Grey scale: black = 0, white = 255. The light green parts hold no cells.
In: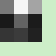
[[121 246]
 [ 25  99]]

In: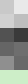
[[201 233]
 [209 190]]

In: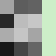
[[164  93]
 [ 40 188]]

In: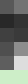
[[ 88 115]
 [ 40  51]]

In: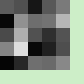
[[ 92  80]
 [  7 145]]

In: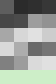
[[94 43]
 [71 75]]
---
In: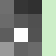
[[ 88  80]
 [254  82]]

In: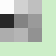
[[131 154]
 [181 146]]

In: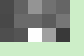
[[106 106]
 [ 84 254]]

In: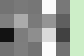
[[171 122]
 [125 142]]

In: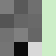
[[102 105]
 [128 102]]

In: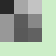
[[ 91 136]
 [ 89  97]]

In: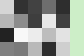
[[140  62]
 [248 236]]

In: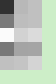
[[189 192]
 [210 219]]

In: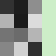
[[ 26 220]
 [107 181]]
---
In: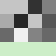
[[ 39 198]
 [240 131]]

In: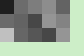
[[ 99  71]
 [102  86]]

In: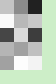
[[184 200]
 [218  61]]

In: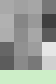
[[134 153]
 [141 167]]

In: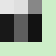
[[94 18]
 [94 18]]

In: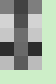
[[ 80 211]
 [110 199]]
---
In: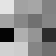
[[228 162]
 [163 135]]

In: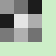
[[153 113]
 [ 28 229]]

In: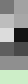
[[119 162]
 [189 167]]

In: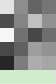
[[227 141]
 [ 77 132]]

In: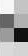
[[246 196]
 [101 176]]

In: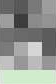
[[101  88]
 [158  60]]

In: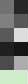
[[113  38]
 [128  88]]

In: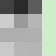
[[ 66  42]
 [205 154]]

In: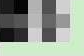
[[28  4]
 [73 85]]
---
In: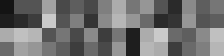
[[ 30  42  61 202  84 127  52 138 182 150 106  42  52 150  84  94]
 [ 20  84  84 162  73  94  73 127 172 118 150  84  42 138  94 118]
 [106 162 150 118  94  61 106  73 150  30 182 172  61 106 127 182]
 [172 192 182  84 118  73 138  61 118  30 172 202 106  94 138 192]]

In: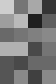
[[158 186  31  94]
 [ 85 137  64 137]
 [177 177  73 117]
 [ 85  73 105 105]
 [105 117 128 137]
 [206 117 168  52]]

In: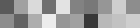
[[141  99 173 236 150 161  56 185 194 206]
 [ 90 161 218 111 227 130 120 150 206 141]]

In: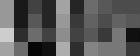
[[163 108   6  16 173  46 132 120 120  57]
 [152  25  66  37 163  37 108  88  76  76]
 [152  25  88  37 152  57  98  76  98  88]
 [205  46 108  66 141  66  88  57 120  16]]

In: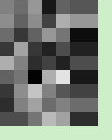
[[ 98 117   3 174 227  24  24]
 [174 129  45  66  33  77  77]
 [ 55 162  55  33  77  33  33]
 [108  55  98 151 117  13  13]
 [ 77  77 117 185 162  45  45]
 [141  98 141  66 174 151 151]
 [129 108 151  24  98  86  86]
 [ 45 129 162 108 129 108 108]
 [ 55 141 196 129  86  66  66]]

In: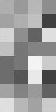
[[213 142  98 223]
 [192 119 131 131]
 [162 131 153  98]
 [223 183 162 203]
 [174 153 183 142]
 [162 174 192  64]
 [109  86 233  64]
 [109 119 243 203]]

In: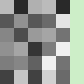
[[145 165  53 125 240]
 [ 65 197  65 209 106]
 [ 87 145  87 106 228]
 [125 134  97 240 115]
 [134  77 154 165 115]
 [187  41 176 187  41]]

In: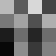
[[ 28 109  37 109]
 [  8 141  57 129]
 [120 163  80 175]
 [186  91 216  68]]

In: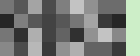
[[ 38 127  87  67  87 118 164  57  38]
 [118  87 164  76 127 195 145 108 108]
 [118  48 175  67  99  48 145 195 136]
 [136  76 184  57 145 175  99  99  57]]
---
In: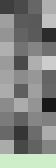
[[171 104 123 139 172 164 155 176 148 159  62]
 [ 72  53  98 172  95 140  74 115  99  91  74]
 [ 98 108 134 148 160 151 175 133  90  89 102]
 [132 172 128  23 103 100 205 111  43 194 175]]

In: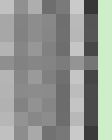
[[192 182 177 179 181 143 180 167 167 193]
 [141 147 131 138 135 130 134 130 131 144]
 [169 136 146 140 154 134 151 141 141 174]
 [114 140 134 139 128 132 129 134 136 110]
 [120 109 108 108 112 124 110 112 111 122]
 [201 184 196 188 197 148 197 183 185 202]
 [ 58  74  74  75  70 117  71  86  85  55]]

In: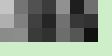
[[139 175 196]
 [141 128 116]
 [ 58  64  81]
 [ 49  37  60]
 [109 113 145]
 [ 86  55  30]
 [ 17  50 111]]

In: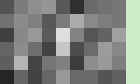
[[ 38  94 101  64 113  84]
 [101 180 140 136 139 123]
 [ 66  68 110 153 128 142]
 [102 117  66  91  87 149]
 [152 128 198 222 123  88]
 [105  60  76 130 170  47]
 [106 141 107  85 137 106]
 [ 84 153 156  99 125 114]
 [ 96 125 135 160 119 119]]

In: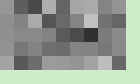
[[164 146 144 143 150]
 [ 88 120 137 131  94]
 [109 131 138 170  73]
 [155 111 130  85 174]
 [152 108  90 105 100]
 [148 132  76 132 166]
 [162 131  49 193 170]
 [189 120 123 114 132]
 [104 137 139 102 148]]

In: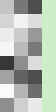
[[142 250 162  55 246 236 212 195]
 [207 180  99 142 185 204 242 119]
 [234 109  78 220 121 152 221  78]]

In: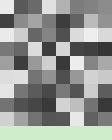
[[208 115 229 221 159 120 234  66 234]
 [161  81 118 223  61 104 206 139  89]
 [114  70  91 116 153 220 102 164 106]
 [ 85  57  73 146 207  62 133 122 225]
 [ 87 211 122  79  57 214  80  61 177]
 [231 190  84 152 237  68 219  99 124]
 [ 97 115 204 210 132  64 238 187 130]
 [122  57  93 201 169  53 217 146 140]]
